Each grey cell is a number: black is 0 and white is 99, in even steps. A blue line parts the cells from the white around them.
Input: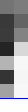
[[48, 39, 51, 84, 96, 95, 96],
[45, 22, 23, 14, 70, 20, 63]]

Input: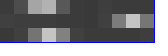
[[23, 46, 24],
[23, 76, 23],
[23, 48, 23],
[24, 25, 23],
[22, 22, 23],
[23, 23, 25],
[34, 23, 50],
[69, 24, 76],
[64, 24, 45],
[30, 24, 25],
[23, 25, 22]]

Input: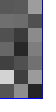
[[61, 31, 54, 49, 44, 60, 14],
[35, 42, 23, 15, 31, 24, 55],
[34, 43, 31, 40, 25, 82, 33]]

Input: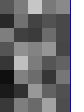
[[53, 28, 28, 27, 38, 46, 31, 30],
[47, 32, 42, 58, 33, 21, 38, 63],
[77, 26, 23, 51, 48, 42, 59, 41],
[48, 44, 25, 56, 74, 50, 19, 49],
[34, 16, 49, 33, 21, 6, 10, 22]]

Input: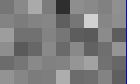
[[56, 55, 36, 58, 40, 37],
[50, 52, 54, 43, 44, 51],
[53, 81, 35, 38, 63, 43],
[55, 46, 36, 53, 58, 42],
[18, 37, 46, 41, 51, 67],
[48, 52, 51, 53, 50, 49],
[66, 51, 44, 40, 53, 48],
[53, 48, 44, 35, 46, 52],
[46, 51, 61, 55, 42, 57]]

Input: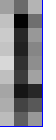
[[70, 43, 59, 52, 55, 63, 15, 34, 59],
[41, 1, 15, 13, 19, 23, 8, 26, 37],
[62, 75, 79, 76, 84, 74, 64, 67, 73]]

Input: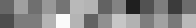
[[42, 72],
[23, 47],
[49, 63],
[32, 49],
[12, 69],
[51, 77],
[38, 56],
[70, 38],
[72, 70],
[45, 97],
[59, 70],
[43, 48],
[62, 48],
[40, 30]]
